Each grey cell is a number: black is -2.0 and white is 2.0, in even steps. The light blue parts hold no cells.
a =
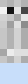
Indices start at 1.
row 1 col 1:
1.0
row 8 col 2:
1.7
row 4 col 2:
0.5
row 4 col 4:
0.2
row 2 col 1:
1.8
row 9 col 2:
0.8
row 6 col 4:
0.7
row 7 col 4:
0.7

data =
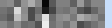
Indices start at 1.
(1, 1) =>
0.1
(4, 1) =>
0.1
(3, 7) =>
1.5
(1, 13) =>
-0.4
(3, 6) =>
0.0
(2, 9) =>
-0.1
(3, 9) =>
0.2
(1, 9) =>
0.0
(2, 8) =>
-0.9
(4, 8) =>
-0.2
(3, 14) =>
0.2
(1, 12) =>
0.4
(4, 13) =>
-0.5
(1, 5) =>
0.7
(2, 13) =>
-0.9
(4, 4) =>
-0.3
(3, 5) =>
-0.8
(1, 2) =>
0.2
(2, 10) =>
-0.2

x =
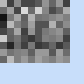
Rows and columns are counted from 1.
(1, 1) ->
0.9
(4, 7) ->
-0.7
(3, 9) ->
0.3
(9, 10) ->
0.2
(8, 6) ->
0.4
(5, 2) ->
-0.4
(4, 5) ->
0.5
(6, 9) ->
0.1
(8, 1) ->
0.4
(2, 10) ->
0.7
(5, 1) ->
-0.9
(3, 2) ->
-0.1
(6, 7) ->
0.0
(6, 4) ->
-0.8
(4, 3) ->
0.0
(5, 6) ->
-0.7
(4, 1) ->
-1.3
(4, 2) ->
0.9
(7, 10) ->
-0.6
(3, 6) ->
-0.2
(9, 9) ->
0.4
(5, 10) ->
-0.5
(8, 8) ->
-0.6
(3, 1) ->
-1.7
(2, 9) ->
-0.4

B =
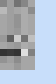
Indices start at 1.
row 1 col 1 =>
0.1
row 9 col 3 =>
0.2
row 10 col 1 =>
0.6
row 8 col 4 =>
1.5
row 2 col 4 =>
0.7
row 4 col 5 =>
0.6
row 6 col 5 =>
1.0
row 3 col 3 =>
0.3
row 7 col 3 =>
0.4
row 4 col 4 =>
0.7
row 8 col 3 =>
-1.2
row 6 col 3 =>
1.2
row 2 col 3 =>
0.6

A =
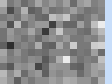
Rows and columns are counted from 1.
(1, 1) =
0.9
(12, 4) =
0.2
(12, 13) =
0.3
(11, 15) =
0.3
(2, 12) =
0.1
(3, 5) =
0.1
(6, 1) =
-0.2
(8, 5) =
-0.3
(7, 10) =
0.0
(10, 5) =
0.4
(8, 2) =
-0.1
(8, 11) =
-0.3
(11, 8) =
0.3
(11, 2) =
0.2
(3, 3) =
-0.2
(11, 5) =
0.2
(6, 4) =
-0.2
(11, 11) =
0.3
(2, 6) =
-0.3
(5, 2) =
0.4
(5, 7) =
-1.1
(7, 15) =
1.3
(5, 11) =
0.1
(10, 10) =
0.3
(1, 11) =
-0.3
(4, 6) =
0.4
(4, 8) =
-1.0
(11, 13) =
0.1
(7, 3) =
-0.1
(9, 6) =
0.1
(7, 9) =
0.6
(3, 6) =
-0.3
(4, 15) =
1.7
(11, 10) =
0.3
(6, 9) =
0.1
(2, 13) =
-0.2

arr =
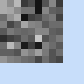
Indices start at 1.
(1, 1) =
0.7
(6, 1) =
-1.3
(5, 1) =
-0.6
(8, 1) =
-0.5
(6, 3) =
-0.8
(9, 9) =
-0.9
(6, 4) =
-0.3
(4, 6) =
0.0
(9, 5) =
-0.4
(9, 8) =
-0.7
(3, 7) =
-0.3
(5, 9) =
-0.6
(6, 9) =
-0.1
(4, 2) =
-0.9
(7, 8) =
-0.3
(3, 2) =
0.3
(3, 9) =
-1.0
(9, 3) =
-0.1
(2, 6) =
-1.7
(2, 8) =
-0.5
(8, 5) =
0.0
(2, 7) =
0.1
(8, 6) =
0.5
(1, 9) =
-1.1

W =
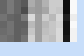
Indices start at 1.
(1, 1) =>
-0.4
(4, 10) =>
-1.7
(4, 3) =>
-0.5
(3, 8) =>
0.9
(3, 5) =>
1.4
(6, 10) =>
-1.6
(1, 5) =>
0.7
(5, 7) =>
1.0
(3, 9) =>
1.4
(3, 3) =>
-0.5
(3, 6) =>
0.5
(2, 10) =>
-1.8
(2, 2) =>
-0.1
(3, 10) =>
-1.5
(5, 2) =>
-0.2
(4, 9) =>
1.3
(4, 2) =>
-0.2
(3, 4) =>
-0.1
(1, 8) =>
1.2
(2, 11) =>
1.9
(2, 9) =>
1.1

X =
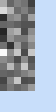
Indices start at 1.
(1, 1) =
0.7
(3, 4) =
-0.5
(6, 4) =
-0.1
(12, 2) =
0.1
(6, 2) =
0.3
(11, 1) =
-0.4
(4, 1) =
-0.4
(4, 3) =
-0.5
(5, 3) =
0.8
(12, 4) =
-0.8
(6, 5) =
0.5
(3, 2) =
0.1
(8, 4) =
-0.8
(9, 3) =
-0.8
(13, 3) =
-0.4
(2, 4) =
0.0
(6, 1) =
-1.1
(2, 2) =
0.8
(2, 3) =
-0.3

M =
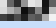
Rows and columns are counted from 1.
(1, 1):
1.5
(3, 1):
-1.0
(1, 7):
-1.7
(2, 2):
0.8
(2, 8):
1.0
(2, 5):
-1.2
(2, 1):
1.4
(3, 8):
1.8

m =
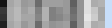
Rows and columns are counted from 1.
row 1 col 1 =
-1.7
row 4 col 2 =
0.6
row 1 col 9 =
0.5
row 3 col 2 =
0.7
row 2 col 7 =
0.8
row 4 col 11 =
-0.5
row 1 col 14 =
0.7
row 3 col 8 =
0.0
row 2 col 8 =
0.0
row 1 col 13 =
1.5
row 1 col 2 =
0.6
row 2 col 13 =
1.5
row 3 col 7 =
0.8
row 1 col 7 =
0.5
